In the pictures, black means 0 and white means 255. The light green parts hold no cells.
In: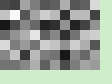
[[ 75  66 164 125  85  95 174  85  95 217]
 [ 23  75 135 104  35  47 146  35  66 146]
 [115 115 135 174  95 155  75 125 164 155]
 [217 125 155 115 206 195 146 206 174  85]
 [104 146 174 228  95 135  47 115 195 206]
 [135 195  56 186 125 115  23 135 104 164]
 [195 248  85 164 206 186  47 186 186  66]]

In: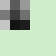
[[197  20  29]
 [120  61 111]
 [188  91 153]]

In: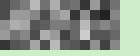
[[ 53  85  94 165  76 185  94  85  65 144  65 134]
 [ 76 103 124 185 114 174 103 114  53 154  65 114]
 [154 114 134  76 174 154  65 103 205  85  85 103]
 [ 76 154 154 134  76 144 165  53 144  53  34 134]
 [144 174 165  85  94 124 124 103 185 114 134 114]]

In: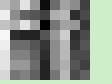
[[247  45  35  35  85 152 205  45  74]
 [238 108 108  85  54 140 184  54  85]
 [215 118 129  97  35 118 184  74  97]
 [227 129 129  97  45 140 184  74  74]
 [238 140  97  85  64 174 184  45  74]
 [227 152 152 108  35 140 174  85  64]
 [193 162 227 152  13 108 162 140  64]
 [193 174 227 162   2 118 162 152  54]]

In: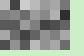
[[186  67 205 186 155 167 118]
 [ 89  89 155 127  67  78  99]
 [167 108  67  99 146 127 167]
 [127 136 108 155 136 177  46]
 [ 78 146  89 186 146 167 108]]

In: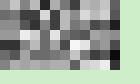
[[ 51  51 131 186 108 164  74 246 227 131 153  74]
 [108  86 164 108 108 119 131 196 119  63  86  11]
 [108 119  63  63 216  63 186 141 216 186 207  86]
 [141 141  86  51 131  63 186 119 141  74  96  30]
 [153 153 236 207 108 227 119  96  86 164 153 141]
 [131 174 164 174 164 174 174  96 207 216 236  51]
 [153 196 131 186  39 174 119  63 186 174 196  96]]
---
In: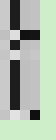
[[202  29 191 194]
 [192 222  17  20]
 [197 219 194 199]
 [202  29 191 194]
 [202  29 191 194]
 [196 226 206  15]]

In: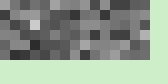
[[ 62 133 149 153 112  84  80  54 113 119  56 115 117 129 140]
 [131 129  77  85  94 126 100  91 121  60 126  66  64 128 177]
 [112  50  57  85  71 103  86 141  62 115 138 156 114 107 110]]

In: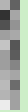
[[ 50 166]
 [159 169]
 [158  92]
 [176 166]
 [180 161]]

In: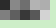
[[127  95  56  88 211]]

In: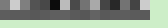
[[93 91 92 88 91 95 97 90 87 99 89 92 93 91 90]]

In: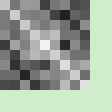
[[123 204 131 124 130  65  33  98  88]
 [141 103 139 205 170 189 115 116  70]
 [119  67 153 184 167 207 153 113 111]
 [106 107  37 116 147 133 149 204 110]]

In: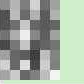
[[ 82 188 106 177  92 177]
 [114 172 237 135  94 162]
 [161 104  94  62 189 131]
 [164 201 104 128 189 243]]

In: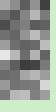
[[112  87 132 182 122]
 [112 101 148 188 142]
 [230 183 108 179  99]
 [107 111 166 182 157]
 [122 183 189 128 158]]

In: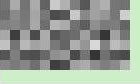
[[109 138 119 165 120  76  85 200 136 161 150 119 206]
 [169  62 164  75 172  86 102 108 160 107  53 162 116]
 [ 85 126  83  78 104 144 152  74 116  52 112  84  75]]
